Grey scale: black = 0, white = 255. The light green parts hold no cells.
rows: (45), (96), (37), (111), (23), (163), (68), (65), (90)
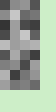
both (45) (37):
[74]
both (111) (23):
[158]
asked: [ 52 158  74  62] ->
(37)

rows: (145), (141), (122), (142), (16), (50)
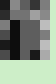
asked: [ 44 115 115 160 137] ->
(141)
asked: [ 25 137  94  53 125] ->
(145)

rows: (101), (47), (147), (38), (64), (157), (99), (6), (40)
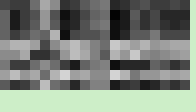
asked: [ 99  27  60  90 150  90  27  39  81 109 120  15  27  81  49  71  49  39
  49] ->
(147)
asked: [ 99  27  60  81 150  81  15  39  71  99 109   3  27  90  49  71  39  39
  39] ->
(47)
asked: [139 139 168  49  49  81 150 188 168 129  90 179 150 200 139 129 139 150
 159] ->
(157)
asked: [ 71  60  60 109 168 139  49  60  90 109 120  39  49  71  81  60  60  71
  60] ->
(101)

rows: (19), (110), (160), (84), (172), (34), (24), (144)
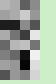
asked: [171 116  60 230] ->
(84)
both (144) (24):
[151]
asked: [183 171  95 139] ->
(19)

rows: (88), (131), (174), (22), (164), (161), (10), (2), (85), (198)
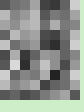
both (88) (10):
[87]
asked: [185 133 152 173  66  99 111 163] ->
(85)
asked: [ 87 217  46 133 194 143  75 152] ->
(10)
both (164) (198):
[99]
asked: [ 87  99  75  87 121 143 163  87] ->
(198)
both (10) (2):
[133]

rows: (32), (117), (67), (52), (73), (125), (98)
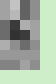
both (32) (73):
[142]
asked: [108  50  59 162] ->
(52)
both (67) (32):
[162]
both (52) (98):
[162]
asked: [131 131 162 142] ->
(98)

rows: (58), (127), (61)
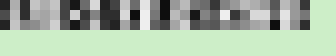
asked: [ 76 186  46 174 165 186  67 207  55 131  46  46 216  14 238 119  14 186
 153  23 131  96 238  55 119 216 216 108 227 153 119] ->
(127)
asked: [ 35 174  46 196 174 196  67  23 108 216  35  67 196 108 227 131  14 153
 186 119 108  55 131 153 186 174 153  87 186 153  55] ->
(58)

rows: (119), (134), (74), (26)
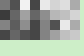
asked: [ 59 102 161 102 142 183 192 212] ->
(134)
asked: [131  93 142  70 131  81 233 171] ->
(74)
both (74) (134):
[142]

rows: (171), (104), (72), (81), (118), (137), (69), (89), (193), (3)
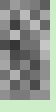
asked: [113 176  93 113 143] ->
(89)
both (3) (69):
[143]
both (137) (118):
[74]
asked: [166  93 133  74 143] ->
(69)

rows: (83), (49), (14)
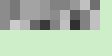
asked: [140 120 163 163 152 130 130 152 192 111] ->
(83)
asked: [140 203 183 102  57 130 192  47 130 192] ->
(14)
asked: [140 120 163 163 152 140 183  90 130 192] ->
(49)

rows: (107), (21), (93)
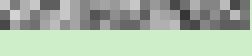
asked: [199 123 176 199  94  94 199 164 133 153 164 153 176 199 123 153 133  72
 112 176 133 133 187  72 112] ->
(107)
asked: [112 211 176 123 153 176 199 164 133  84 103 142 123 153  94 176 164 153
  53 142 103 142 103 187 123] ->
(21)
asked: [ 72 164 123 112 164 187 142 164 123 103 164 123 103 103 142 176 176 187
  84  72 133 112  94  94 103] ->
(93)

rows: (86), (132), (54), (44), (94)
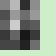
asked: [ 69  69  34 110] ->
(94)
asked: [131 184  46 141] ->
(86)

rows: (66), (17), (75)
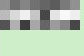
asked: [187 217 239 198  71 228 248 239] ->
(17)
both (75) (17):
[71]

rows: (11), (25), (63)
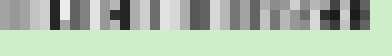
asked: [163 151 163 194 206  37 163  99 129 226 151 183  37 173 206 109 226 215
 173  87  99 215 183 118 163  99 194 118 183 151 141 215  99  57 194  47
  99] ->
(63)
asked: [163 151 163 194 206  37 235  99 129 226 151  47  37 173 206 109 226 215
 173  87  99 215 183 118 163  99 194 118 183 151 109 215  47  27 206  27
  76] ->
(25)
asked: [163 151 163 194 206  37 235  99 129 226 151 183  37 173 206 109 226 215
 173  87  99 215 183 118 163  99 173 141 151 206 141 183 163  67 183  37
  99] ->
(11)

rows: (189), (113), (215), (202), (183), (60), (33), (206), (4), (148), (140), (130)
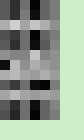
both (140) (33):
[14]
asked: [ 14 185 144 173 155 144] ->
(33)

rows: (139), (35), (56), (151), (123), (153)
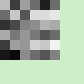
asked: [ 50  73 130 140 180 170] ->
(56)
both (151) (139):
[108]
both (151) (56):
[170]
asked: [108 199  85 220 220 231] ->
(35)

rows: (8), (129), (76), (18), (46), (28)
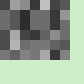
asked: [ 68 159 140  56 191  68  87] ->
(8)
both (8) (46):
[87]
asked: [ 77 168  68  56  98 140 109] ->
(18)
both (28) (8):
[56]

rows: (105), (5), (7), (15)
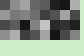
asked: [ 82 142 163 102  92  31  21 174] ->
(105)
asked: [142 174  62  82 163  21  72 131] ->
(15)
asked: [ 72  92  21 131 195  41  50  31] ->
(7)

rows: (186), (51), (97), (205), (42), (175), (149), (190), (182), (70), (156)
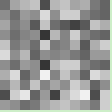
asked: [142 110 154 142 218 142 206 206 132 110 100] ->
(51)
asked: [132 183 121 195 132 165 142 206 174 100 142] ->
(182)
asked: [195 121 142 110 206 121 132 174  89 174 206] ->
(42)
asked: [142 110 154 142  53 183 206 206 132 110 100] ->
(149)
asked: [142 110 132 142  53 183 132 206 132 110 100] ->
(205)

